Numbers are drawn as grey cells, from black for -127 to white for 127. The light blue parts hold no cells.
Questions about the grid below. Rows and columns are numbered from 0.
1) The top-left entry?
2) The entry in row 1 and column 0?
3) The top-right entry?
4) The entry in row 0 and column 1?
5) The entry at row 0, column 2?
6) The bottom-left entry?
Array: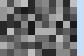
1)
47
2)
21
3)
63
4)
-46
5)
34
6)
-19

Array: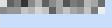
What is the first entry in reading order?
95
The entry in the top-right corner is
-18
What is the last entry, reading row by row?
109
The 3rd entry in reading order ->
-4
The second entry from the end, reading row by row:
-4
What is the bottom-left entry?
10
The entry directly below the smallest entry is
67
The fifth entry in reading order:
10

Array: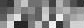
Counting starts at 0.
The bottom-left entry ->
25
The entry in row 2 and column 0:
-31
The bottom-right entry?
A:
81
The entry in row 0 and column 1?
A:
-74
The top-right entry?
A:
-74
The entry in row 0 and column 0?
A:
-61
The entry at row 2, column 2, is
96
